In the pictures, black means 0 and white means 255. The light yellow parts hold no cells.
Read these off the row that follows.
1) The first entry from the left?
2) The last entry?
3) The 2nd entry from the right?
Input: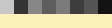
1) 199
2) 19
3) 84

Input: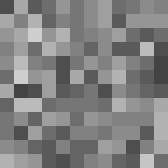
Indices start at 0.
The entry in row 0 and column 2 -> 90
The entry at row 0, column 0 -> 78
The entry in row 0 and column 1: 168
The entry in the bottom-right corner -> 109
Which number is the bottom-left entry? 178
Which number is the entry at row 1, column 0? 168
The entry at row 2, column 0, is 149
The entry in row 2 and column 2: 206
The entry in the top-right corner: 129
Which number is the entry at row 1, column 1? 129

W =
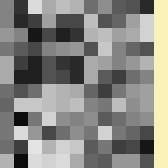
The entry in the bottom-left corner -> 179
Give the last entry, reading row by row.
82
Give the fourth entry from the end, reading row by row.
91
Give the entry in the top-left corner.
131
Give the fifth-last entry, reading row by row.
101
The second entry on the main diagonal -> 41
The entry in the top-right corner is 41
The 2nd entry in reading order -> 51
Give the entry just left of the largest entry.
62
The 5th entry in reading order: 190
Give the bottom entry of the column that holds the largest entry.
219
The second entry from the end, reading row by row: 151
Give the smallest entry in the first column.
101
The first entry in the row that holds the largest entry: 110
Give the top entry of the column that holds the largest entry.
219
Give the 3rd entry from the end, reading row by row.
151
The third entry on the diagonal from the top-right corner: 160
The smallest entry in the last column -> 22
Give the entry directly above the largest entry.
151
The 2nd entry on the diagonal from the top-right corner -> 160

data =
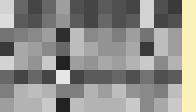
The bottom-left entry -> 158
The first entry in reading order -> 210
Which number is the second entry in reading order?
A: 103
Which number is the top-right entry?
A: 58
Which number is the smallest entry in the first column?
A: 58
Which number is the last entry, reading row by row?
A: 201
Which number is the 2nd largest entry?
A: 220
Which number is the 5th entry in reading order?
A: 158
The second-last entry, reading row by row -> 168
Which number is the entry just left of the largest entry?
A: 69
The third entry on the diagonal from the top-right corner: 115
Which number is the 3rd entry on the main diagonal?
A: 137
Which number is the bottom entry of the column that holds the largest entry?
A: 34
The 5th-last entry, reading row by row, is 179
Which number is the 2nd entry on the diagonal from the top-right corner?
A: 69
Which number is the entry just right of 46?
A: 189
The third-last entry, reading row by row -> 137
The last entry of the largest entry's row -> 91
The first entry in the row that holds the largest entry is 103
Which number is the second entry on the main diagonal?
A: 91
